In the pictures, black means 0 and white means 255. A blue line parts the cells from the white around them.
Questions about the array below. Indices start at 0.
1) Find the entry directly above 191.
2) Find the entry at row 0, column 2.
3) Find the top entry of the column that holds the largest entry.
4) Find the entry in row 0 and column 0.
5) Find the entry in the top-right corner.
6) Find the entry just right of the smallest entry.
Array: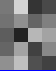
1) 163
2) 52
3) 211
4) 120
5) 73
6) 183

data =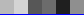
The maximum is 212
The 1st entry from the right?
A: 143
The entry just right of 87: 108
